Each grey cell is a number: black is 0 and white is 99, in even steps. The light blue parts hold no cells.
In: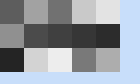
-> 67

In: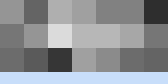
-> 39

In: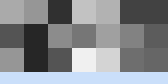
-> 40

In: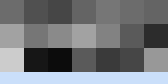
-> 59

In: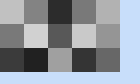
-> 40

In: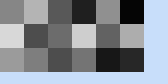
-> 15

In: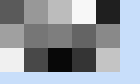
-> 76

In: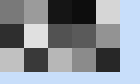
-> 15
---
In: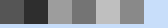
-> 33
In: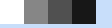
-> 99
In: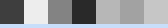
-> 24
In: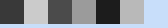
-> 22
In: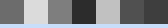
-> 42
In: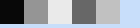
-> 3
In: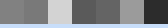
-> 50
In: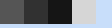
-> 33
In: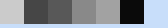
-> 79
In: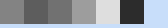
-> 51
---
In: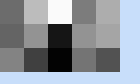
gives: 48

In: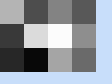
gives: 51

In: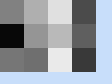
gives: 87

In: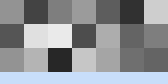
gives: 19

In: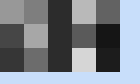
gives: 72

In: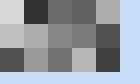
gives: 38
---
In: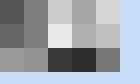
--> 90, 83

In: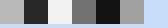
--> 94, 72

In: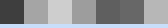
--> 80, 71

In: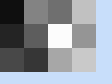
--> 98, 78

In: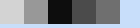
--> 82, 59

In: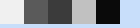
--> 93, 75

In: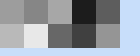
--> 90, 72
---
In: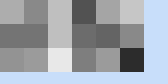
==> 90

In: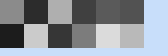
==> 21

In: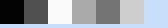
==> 97

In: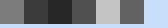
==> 15

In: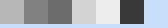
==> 42

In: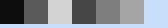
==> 82

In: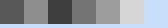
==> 24
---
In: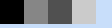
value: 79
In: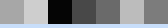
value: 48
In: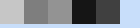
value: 25
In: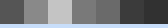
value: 19
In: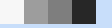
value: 15
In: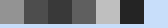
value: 14
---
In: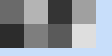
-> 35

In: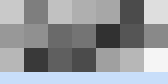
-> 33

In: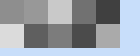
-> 29

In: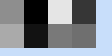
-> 47

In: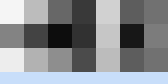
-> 9

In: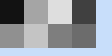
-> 49
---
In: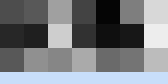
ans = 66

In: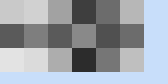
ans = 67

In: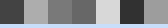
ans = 40

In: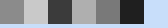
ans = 23

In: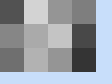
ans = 43

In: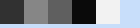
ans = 52
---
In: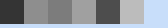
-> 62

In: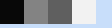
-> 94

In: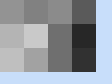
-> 35

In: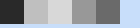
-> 59

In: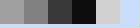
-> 5

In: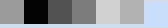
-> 48

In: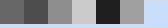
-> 79

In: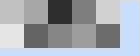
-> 49

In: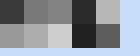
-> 17

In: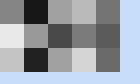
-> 72
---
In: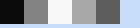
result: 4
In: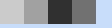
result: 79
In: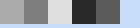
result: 66
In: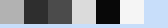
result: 69
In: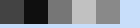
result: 26
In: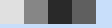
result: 87
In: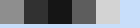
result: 55
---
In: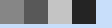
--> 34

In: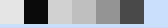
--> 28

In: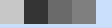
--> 41

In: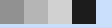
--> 56

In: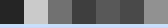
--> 24

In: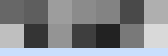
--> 20

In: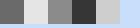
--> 41
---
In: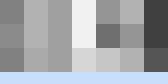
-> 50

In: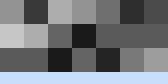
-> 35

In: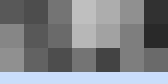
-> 56

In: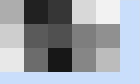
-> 90

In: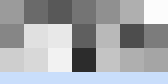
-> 80

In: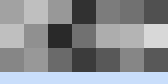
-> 52
